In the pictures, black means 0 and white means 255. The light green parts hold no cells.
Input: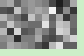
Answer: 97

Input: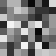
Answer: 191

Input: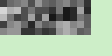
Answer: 106

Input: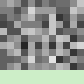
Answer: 97

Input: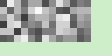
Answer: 114

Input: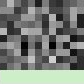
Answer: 46
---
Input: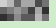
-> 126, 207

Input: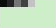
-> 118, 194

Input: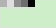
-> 139, 222

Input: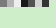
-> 24, 238

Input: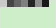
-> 128, 201

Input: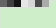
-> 230, 230

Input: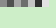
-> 109, 226
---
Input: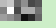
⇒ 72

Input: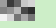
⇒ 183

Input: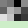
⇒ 152

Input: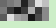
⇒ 22

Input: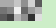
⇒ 239

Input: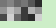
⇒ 163

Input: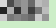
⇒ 48
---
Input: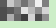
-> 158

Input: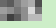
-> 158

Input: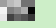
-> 200

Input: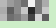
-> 242

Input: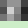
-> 148

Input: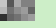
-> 170

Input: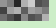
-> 204
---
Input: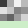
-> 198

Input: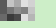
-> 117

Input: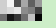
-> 219

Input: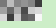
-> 104

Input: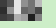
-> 144

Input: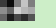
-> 100

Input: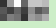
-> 63
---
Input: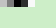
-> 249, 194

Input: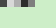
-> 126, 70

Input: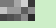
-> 55, 69

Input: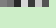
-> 84, 127

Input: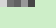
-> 69, 213

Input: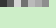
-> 142, 52
